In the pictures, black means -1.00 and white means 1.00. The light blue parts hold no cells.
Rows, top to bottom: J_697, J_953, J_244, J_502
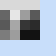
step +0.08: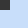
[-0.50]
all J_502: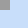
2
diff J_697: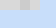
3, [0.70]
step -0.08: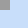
[0.15]
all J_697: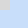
1 2 3 4

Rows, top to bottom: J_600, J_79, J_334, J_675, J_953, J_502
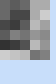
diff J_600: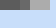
1, [-0.18]
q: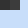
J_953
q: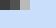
J_953

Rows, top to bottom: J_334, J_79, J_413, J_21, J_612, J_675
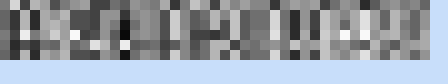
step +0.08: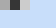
[ 0.41 -0.50  0.68]
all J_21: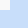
8 35 37

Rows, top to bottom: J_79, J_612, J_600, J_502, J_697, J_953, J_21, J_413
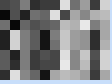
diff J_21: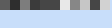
9, [0.47]
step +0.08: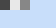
[-0.37  0.90  0.14]

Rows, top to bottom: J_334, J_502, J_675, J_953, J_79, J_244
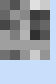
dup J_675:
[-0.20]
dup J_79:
[0.25]
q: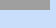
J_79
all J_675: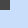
1
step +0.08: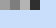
[ 0.33  0.07  0.49 -0.55]
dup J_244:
[0.16]
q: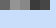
J_502

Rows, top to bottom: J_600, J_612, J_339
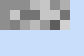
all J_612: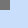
3 4 7
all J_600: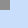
1 2 3 6
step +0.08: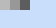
[ 0.54  0.27 -0.19]

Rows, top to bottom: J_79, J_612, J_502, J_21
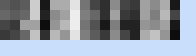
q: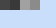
J_79
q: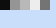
J_502
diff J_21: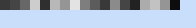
4, [0.52]

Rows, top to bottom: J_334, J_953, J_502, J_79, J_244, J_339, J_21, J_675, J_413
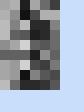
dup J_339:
[-0.24]
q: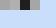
J_334
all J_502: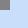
2 6
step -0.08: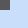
[-0.40]
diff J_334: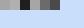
6, [-0.51]
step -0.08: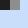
[-0.84  0.03]
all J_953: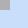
1 5 6

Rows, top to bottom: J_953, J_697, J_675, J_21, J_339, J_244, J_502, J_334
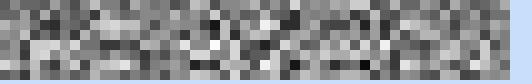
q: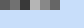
J_697
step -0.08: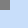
[-0.09]

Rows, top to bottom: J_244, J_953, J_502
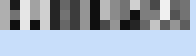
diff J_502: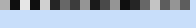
10, [-0.88]
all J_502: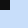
2 4 10 13
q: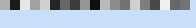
J_244
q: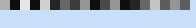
J_502

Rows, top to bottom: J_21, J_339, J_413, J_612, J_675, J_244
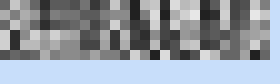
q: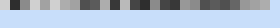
J_612
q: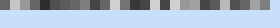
J_413
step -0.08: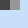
[-0.54  0.11]
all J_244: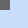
2 4 23 24 27

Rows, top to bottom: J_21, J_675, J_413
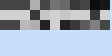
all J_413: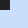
5 7
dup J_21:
[-0.46]
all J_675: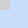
1 2 3 6 8 9 11
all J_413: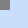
10
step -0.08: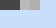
[-0.54 -0.54  0.37  0.29]
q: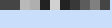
J_413
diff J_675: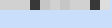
11, [0.64]

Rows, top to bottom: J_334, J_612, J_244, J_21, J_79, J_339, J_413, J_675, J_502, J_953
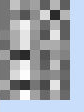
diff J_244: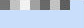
6, [0.43]
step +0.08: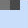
[ 0.00 -0.35]
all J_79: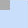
2 5 6
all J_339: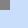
7
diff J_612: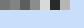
3, [-0.34]
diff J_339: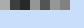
1, [0.26]

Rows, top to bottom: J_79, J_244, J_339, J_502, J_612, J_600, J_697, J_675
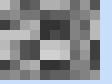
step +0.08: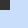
[-0.52]
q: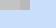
J_612
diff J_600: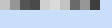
6, [0.63]
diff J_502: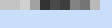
3, [0.53]

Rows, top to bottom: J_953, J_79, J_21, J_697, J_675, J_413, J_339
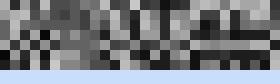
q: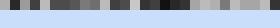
J_953
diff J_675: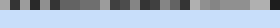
9, [-0.22]
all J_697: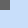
1 7 9
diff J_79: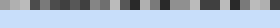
19, [0.04]
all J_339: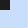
1 3 12 16 17 23 25
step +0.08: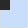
[-0.60]
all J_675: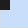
28

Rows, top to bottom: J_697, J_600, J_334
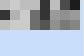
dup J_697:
[0.49]
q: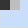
J_697

